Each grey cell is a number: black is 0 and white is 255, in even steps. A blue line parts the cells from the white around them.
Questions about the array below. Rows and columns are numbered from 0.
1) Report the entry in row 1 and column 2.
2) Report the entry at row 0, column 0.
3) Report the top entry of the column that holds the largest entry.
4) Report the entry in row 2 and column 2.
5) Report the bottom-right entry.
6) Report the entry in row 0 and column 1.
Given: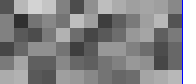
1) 116
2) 83
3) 211
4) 76
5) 184
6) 184

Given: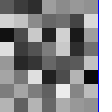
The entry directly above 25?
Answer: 68
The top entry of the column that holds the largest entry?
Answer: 139
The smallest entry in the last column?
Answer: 10
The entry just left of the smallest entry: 180
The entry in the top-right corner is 145
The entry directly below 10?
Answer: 188
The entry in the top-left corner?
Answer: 90
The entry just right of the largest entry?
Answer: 133
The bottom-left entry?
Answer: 180
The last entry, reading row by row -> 145
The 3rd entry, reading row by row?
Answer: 45
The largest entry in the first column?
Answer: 223
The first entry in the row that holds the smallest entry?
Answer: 165
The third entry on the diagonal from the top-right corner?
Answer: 209
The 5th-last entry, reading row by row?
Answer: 180
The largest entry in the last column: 217
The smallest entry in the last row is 96

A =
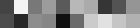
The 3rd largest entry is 203
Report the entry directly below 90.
16
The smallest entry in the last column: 149
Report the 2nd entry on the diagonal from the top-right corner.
197
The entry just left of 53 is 171
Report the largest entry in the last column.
177

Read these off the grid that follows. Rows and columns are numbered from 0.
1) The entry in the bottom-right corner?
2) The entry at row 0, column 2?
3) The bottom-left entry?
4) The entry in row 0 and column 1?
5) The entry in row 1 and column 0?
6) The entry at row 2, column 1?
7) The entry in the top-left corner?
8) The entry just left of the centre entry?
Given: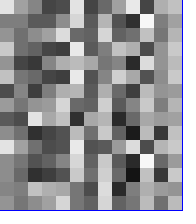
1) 187
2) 133
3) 148
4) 161
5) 126
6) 112
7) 227
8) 105

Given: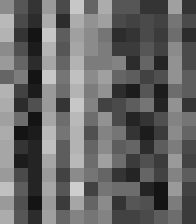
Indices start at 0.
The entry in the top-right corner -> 52
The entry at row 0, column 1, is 86
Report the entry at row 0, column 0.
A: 139
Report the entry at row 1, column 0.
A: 185
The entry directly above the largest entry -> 139
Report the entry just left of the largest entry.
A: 86
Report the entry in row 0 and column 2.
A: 52
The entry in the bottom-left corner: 172
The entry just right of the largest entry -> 66
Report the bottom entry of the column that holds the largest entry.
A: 131
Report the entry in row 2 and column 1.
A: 52
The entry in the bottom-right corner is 59
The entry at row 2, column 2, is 20
